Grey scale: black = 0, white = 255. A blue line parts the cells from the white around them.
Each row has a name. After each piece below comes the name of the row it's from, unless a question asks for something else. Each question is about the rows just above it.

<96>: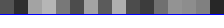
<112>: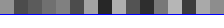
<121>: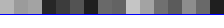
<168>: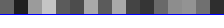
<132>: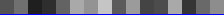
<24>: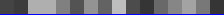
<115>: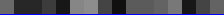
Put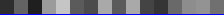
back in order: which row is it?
<168>
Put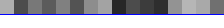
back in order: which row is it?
<112>
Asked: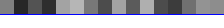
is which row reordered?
<96>
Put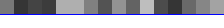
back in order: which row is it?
<24>
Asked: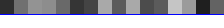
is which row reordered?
<168>
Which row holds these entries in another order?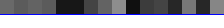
<115>

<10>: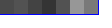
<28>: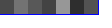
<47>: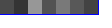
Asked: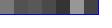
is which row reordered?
<47>
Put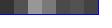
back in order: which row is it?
<10>
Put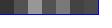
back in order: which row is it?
<10>
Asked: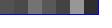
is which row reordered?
<28>
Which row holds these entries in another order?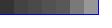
<47>
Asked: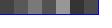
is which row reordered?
<47>
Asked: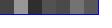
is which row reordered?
<28>

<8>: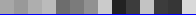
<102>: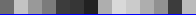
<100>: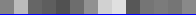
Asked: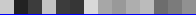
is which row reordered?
<8>
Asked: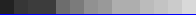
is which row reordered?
<102>
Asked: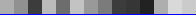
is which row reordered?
<102>

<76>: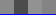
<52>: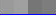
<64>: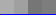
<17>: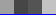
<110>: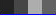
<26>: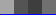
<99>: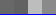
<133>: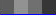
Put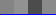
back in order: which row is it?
<76>
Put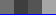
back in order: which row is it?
<26>

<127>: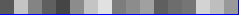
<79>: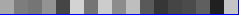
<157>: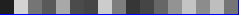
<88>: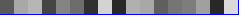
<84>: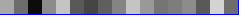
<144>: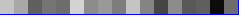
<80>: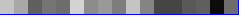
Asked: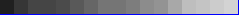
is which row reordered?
<157>
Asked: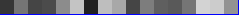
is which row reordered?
<79>
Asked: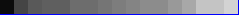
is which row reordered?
<144>
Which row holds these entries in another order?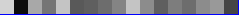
<144>

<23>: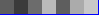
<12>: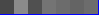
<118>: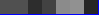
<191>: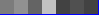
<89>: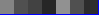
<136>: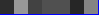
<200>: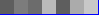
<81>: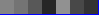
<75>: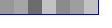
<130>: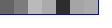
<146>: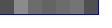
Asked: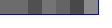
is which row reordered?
<12>
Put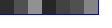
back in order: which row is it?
<89>
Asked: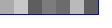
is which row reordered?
<200>
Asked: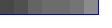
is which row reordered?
<12>
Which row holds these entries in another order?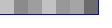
<75>
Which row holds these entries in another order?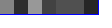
<136>
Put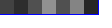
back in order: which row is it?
<89>

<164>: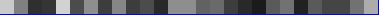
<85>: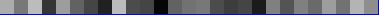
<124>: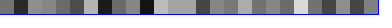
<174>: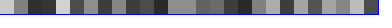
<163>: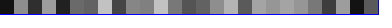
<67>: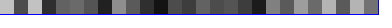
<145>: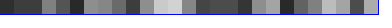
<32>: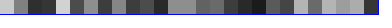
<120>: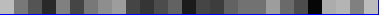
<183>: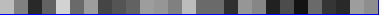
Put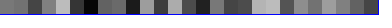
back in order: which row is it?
<85>
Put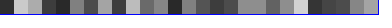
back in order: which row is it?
<145>
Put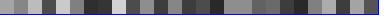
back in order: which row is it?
<174>

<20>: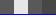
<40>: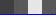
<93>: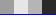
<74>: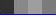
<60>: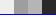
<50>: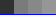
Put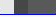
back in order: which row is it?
<20>
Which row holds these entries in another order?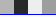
<60>
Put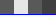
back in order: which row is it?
<40>
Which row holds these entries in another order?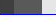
<40>
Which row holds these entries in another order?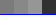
<50>
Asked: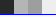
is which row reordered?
<60>

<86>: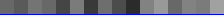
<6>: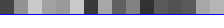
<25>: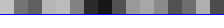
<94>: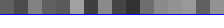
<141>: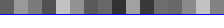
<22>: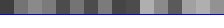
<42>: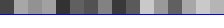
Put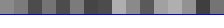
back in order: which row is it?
<22>
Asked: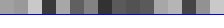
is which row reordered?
<6>
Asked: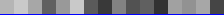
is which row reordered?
<42>

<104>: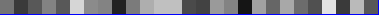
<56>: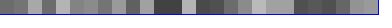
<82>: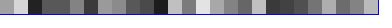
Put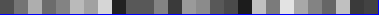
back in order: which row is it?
<82>
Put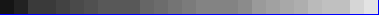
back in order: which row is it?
<104>
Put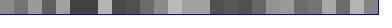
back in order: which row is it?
<56>
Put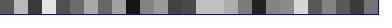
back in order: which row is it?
<104>
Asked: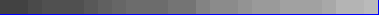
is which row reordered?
<56>
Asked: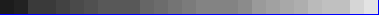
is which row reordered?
<82>
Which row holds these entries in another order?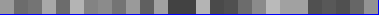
<56>

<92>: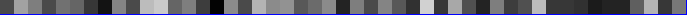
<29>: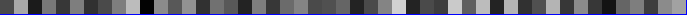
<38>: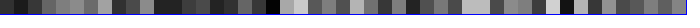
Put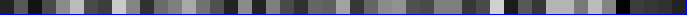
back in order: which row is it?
<29>
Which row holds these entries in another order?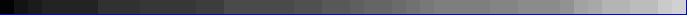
<29>
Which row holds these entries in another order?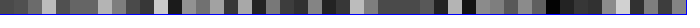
<29>

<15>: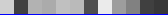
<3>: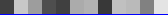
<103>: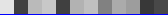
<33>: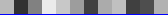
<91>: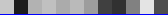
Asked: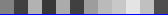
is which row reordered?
<3>
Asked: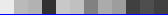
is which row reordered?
<33>
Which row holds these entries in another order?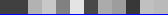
<103>
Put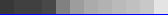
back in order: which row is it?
<103>
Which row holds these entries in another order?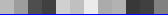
<15>
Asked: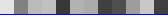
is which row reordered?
<3>

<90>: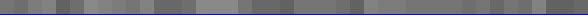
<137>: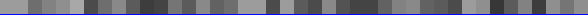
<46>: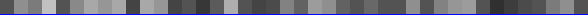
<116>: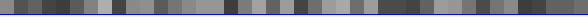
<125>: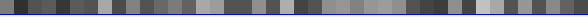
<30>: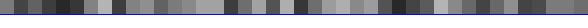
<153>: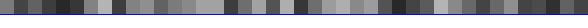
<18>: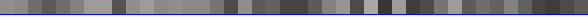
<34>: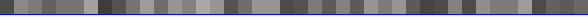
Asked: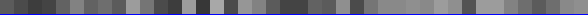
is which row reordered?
<18>
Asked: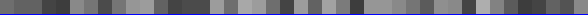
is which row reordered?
<116>
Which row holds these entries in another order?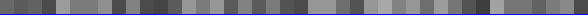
<34>
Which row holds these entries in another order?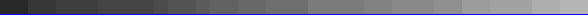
<30>
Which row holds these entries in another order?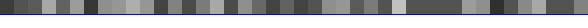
<125>

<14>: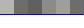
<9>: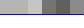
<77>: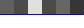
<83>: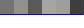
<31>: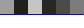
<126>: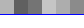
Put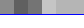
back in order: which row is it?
<9>
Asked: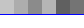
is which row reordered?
<126>

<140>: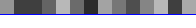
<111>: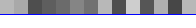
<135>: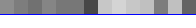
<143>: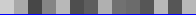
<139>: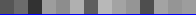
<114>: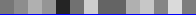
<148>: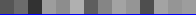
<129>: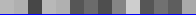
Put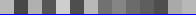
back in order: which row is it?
<111>
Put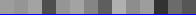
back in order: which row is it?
<148>
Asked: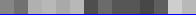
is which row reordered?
<143>
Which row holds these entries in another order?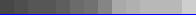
<143>
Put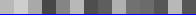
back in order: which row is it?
<143>
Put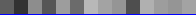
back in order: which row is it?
<139>
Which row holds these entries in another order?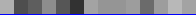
<139>

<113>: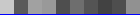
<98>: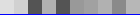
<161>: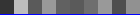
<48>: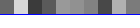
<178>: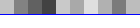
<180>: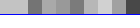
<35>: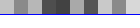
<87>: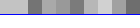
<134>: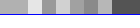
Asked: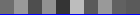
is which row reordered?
<161>
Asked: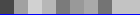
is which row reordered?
<180>
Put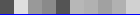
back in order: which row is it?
<98>

